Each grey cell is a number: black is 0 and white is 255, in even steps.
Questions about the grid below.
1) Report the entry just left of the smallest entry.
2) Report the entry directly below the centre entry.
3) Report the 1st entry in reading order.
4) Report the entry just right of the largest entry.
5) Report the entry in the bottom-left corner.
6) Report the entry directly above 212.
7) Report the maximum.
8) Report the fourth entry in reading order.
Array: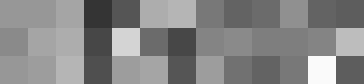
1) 165
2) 85
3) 151
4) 93
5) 151
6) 85
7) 250
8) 52
